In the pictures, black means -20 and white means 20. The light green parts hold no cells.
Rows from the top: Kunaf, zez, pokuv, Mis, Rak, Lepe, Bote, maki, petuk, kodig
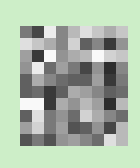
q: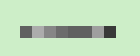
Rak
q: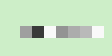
pokuv
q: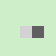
zez

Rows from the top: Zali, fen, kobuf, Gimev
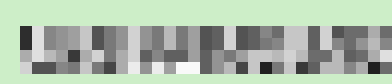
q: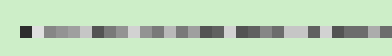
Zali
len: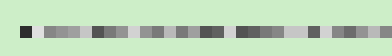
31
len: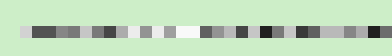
31
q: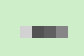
Zali
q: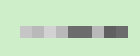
kobuf

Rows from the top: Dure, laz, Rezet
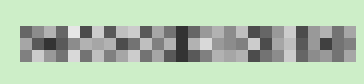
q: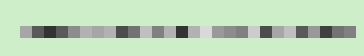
laz
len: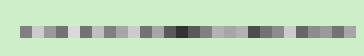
28
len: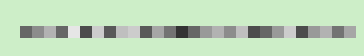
28
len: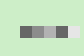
5
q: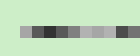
Rezet
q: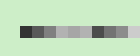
Rezet
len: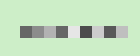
9

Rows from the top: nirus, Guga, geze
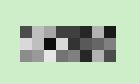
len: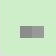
2
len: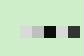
5
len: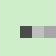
3
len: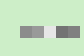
5

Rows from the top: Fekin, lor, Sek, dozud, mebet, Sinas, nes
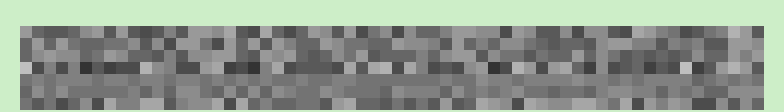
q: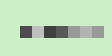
dozud
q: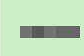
Sek
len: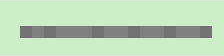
16
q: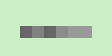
Sek
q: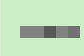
lor

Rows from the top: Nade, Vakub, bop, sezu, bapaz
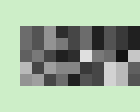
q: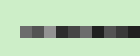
Nade
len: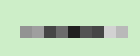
9
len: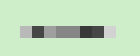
8
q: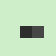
Nade
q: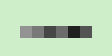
Vakub
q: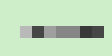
sezu

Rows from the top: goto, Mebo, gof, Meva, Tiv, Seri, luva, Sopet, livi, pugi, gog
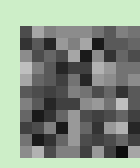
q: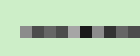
gof
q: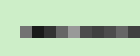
pugi
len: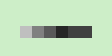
6
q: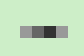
livi
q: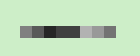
Meva
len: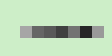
7

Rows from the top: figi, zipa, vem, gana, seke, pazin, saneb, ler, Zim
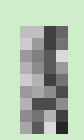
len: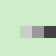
3
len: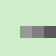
3
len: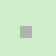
1
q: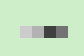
seke

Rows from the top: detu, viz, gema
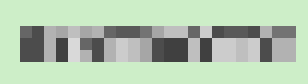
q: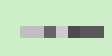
detu
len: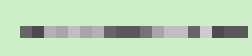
19
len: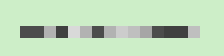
15
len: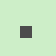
1
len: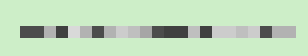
23
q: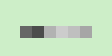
viz

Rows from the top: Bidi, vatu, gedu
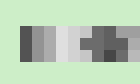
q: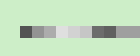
Bidi
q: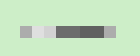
vatu
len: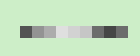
9
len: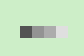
4

